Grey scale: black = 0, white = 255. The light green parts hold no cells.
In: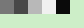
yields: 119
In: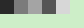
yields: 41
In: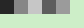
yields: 38
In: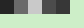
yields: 37
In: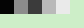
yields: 4
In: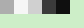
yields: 173
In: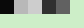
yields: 9
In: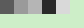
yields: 91
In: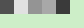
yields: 80
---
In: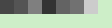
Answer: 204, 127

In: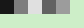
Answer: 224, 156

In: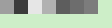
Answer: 230, 177

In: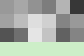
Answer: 229, 222

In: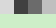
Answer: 217, 191

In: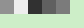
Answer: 238, 145

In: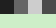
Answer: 205, 101
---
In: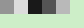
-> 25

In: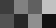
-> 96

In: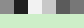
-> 242

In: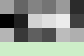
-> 131

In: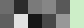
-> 122

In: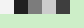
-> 124

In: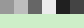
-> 102
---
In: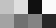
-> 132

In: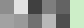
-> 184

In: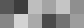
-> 115

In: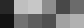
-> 162

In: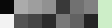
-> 98

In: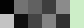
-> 131

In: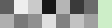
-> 194

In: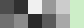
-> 91
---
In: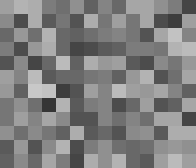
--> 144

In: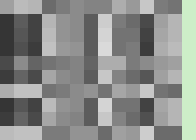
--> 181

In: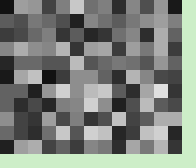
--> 38

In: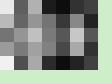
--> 50

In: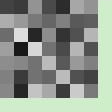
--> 66

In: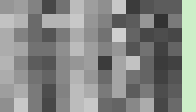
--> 92

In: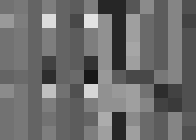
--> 92

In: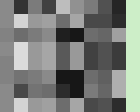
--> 174
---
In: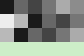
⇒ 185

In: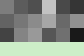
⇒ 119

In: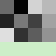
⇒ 121

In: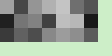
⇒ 117

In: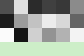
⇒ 155

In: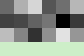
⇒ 71
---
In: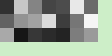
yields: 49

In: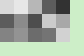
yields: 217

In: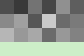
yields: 78

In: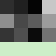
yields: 46

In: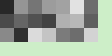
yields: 40

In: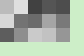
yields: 187

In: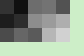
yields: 51

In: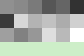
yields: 144
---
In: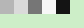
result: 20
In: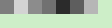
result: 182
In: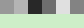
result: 131
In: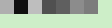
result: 124
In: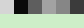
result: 59
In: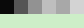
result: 211
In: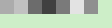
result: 143
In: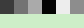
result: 141
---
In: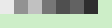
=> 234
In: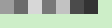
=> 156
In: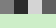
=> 125
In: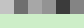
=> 195
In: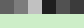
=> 96
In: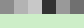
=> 140
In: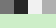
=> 117
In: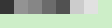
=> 53
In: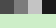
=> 74
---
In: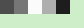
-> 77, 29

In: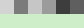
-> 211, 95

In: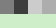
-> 126, 173

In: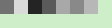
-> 113, 183

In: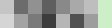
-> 197, 157

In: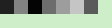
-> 32, 90

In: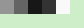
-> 149, 249
